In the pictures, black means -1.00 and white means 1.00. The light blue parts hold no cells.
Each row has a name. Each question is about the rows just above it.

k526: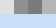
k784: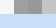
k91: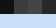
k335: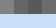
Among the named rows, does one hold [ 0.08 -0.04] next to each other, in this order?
no
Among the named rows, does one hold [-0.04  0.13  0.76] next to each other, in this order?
no

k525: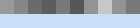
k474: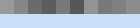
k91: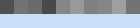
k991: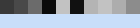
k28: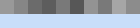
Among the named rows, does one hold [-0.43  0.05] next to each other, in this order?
yes
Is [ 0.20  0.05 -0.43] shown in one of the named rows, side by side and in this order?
no
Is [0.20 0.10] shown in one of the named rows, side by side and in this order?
no
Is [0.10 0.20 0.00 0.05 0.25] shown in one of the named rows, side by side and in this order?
no
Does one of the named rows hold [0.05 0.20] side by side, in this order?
yes
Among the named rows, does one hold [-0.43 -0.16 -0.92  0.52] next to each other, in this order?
yes

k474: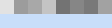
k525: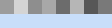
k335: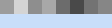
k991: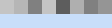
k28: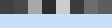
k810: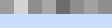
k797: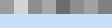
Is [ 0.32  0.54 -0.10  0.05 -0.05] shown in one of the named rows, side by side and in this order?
yes
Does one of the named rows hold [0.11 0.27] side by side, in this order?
yes
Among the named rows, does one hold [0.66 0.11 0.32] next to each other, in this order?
yes

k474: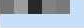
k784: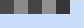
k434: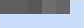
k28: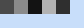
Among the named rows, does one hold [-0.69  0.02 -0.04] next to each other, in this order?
yes
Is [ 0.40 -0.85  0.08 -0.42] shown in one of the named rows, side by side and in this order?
no

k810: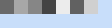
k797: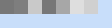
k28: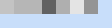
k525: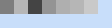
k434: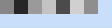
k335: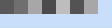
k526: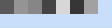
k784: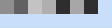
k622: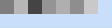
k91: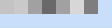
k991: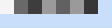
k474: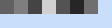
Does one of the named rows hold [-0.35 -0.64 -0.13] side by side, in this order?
no
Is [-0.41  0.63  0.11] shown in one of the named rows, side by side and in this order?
yes
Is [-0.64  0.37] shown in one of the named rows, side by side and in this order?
no
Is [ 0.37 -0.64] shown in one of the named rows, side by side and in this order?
yes

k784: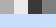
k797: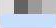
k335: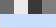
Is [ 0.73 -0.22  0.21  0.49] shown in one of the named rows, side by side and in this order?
yes
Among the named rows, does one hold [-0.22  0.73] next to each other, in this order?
no
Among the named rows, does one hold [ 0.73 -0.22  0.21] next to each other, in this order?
yes

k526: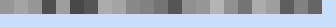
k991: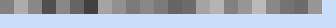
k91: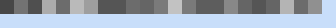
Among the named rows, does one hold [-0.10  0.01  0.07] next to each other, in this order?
no
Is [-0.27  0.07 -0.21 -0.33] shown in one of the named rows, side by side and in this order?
yes
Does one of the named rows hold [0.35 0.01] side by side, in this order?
no

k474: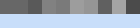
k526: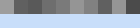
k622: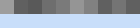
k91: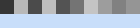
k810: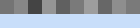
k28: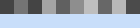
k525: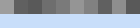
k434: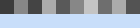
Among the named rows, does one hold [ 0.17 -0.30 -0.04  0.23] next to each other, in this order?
no
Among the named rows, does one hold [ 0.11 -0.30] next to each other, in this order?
yes

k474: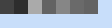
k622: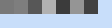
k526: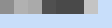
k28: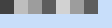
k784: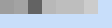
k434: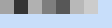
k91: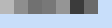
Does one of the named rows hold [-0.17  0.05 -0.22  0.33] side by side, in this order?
no
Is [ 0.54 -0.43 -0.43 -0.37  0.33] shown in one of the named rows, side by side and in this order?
no
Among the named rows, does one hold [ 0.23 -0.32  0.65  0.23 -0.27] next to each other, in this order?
no
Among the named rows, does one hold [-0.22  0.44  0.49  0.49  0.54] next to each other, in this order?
no
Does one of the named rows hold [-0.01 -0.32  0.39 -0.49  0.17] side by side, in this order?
no
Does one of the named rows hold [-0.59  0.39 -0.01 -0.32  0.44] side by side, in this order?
yes

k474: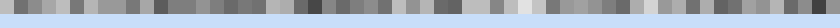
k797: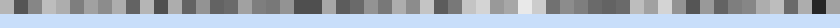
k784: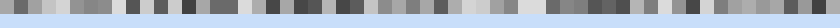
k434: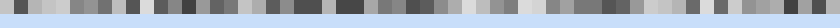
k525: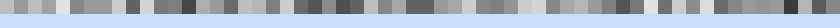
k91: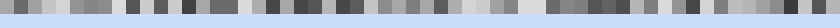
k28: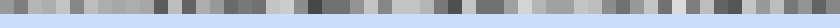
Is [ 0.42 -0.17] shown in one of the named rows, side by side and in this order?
yes
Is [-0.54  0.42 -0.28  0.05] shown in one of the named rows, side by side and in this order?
yes
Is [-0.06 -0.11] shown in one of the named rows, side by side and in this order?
yes

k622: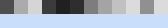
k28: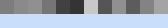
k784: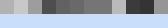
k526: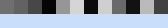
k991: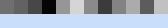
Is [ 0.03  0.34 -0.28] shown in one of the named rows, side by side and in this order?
yes
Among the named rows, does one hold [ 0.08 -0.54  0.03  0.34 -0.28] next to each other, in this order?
yes
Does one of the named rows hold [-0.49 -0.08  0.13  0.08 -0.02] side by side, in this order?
no
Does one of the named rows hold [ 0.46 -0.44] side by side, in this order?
no
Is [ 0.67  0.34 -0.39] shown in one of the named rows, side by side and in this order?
no
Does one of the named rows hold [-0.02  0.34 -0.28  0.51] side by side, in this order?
no

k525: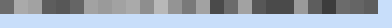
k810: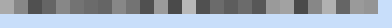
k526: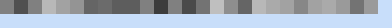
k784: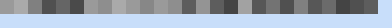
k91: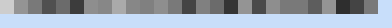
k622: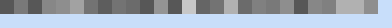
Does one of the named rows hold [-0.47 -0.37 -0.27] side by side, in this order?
yes
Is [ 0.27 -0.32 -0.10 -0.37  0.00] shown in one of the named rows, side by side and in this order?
yes
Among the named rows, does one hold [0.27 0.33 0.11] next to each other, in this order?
yes
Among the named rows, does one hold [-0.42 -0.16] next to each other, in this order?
yes
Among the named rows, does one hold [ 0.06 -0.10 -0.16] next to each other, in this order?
yes
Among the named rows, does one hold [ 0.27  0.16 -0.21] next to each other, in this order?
yes
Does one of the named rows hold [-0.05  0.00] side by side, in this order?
no

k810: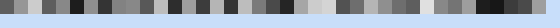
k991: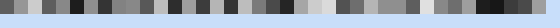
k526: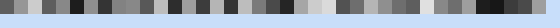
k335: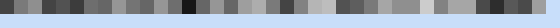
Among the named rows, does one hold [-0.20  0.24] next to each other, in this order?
yes
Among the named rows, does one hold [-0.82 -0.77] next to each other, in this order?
no
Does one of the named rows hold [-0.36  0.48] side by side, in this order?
no
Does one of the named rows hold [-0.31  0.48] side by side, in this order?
yes
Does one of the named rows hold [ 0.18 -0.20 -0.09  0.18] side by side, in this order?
no
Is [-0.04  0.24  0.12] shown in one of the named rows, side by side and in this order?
no

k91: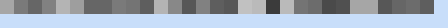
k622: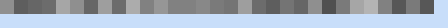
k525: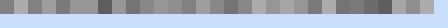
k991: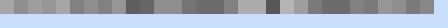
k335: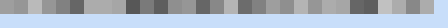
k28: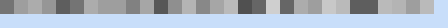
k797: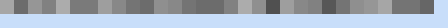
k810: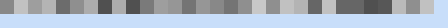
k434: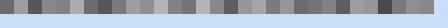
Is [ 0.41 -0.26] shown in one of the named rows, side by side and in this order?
no
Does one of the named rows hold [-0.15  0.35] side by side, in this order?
yes
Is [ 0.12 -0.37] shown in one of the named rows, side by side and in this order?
yes
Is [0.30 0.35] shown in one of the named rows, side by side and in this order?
no
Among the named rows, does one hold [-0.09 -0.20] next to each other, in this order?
yes
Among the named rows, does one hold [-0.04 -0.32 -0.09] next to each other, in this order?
no

